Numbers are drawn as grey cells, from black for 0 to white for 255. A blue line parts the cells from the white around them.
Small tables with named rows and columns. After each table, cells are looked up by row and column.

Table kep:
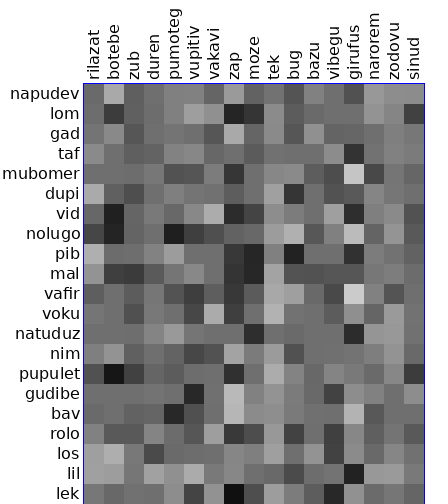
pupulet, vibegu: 132
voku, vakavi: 171
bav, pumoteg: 40
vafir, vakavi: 94
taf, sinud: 123
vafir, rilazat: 94
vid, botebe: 32
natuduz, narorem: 149
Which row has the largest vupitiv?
lil

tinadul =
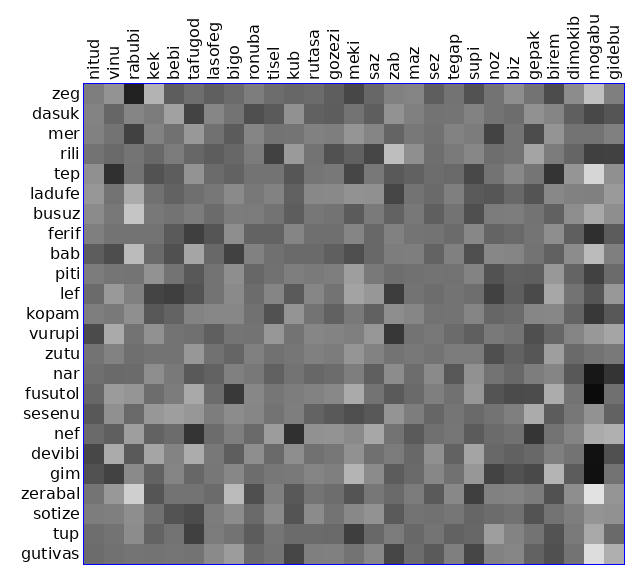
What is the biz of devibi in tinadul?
97
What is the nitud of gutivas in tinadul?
108
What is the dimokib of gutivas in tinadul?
115
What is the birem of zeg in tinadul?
76
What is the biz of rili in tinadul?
115
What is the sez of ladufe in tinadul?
106
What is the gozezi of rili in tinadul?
81
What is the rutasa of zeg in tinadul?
107
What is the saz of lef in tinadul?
151
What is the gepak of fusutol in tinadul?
76
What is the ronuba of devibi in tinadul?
141
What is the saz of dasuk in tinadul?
94

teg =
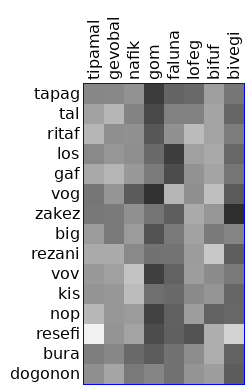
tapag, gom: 60
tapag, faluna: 101
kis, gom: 111
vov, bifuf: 140
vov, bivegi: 122
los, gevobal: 150
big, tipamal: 155
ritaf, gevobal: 143
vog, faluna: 181
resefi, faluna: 96
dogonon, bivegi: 93
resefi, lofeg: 83
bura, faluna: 114
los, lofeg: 160
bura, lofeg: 141
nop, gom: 66
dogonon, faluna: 114
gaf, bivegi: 118
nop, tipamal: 184
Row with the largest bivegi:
resefi

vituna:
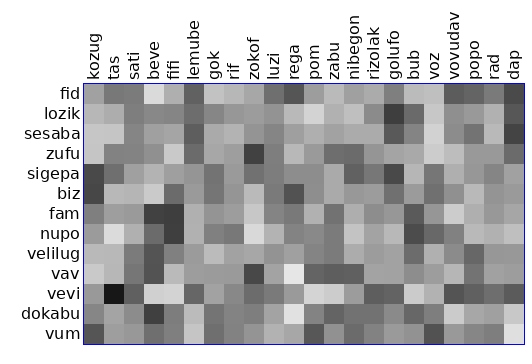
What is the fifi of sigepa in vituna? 159
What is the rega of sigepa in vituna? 141
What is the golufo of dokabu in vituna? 138
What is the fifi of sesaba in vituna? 165
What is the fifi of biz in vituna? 107
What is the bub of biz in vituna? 155
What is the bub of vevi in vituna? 203
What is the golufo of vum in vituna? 154
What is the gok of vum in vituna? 111
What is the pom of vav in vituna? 100
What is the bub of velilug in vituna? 108
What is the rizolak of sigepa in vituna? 119
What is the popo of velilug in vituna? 103
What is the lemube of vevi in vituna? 102
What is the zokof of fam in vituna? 199
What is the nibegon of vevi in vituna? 156
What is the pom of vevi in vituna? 212
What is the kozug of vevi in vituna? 153
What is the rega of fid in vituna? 85
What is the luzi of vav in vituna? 163
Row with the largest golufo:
nupo

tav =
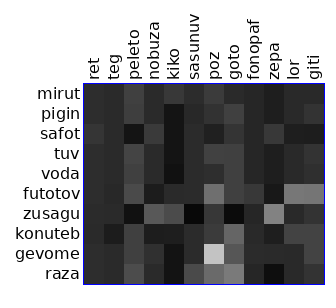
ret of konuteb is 42
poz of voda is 46
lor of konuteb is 67
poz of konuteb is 59
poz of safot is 32
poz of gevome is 195
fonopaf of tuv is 38
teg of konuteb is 28
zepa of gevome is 42
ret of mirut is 45
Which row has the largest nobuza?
zusagu

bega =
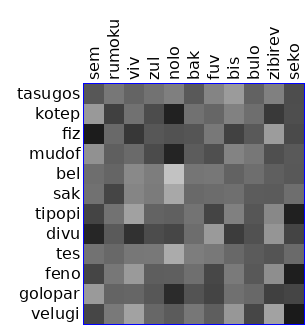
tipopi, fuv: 68
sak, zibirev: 91
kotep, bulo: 110
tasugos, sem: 87
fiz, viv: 55
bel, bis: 98
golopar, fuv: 68
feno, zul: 94
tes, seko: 106
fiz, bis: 65
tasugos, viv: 100
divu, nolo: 70
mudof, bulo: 119

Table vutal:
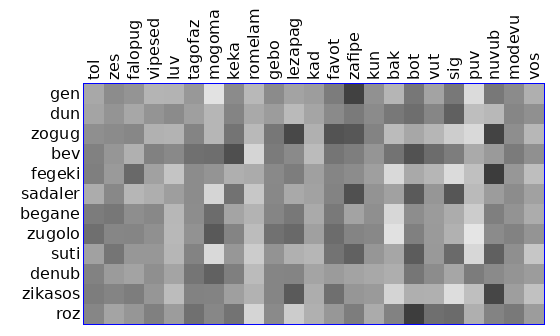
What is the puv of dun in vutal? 190
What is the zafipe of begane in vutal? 163
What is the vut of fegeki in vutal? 182
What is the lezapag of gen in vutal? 163
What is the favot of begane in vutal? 121
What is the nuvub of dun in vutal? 184
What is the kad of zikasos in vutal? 173
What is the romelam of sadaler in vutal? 199
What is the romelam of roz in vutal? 213

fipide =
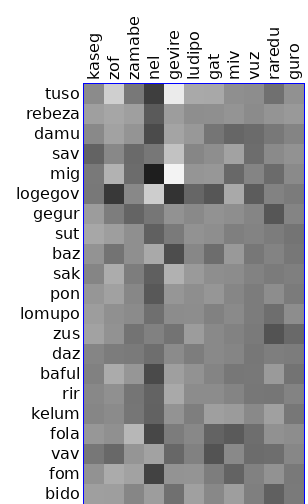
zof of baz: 115
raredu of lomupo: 110
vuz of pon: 124
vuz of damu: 107
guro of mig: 138
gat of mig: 151
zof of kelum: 139
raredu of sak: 123
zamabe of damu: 148
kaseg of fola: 151
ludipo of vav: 129
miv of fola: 90
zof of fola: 144
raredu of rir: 118
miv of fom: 99
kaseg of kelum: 134
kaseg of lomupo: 157
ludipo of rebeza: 142
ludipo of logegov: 102
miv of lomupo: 138

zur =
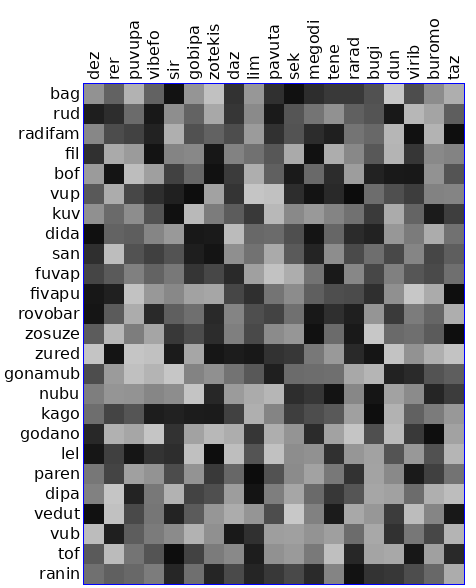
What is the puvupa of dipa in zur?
35
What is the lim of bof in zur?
174
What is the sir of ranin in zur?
38
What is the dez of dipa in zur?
129
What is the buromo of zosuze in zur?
91
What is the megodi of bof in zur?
105
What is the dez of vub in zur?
188

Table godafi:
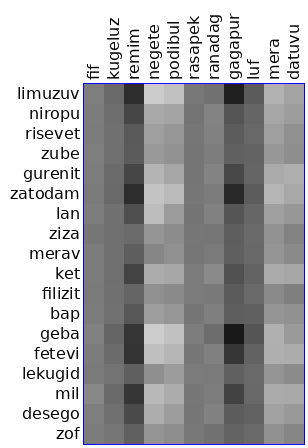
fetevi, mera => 175
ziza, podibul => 140
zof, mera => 145
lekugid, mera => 148
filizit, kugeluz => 112
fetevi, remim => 51
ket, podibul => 167
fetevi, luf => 98
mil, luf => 104
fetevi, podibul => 181
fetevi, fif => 124
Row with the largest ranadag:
ket

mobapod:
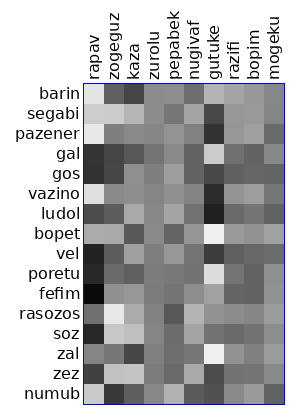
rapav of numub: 202
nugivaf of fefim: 141
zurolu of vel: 127
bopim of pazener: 159
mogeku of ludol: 98
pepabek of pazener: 147
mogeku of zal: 155
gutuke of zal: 239
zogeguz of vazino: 138
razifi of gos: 97
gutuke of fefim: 161
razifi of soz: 106

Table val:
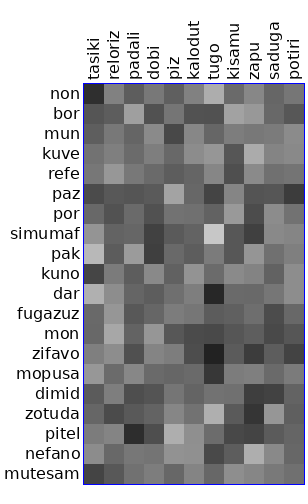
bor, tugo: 81
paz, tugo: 68
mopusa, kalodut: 106
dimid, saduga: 66
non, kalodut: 129
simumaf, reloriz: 99
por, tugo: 98
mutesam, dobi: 125
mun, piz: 72
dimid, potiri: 99
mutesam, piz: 103
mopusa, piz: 102
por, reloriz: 82
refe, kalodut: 101
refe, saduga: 112
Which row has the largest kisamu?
bor

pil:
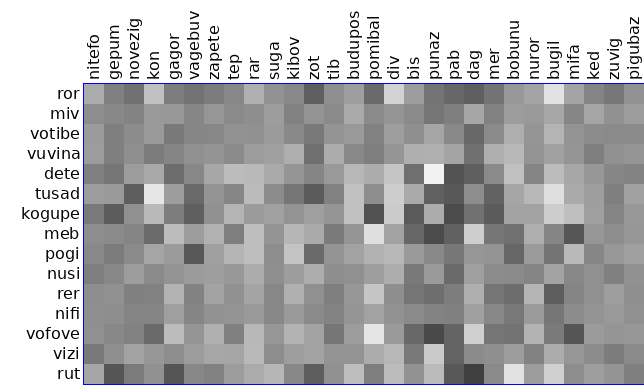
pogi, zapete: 160
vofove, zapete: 176
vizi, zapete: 167
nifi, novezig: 132
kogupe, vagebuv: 95
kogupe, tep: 180
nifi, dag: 160
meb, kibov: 182
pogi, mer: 147

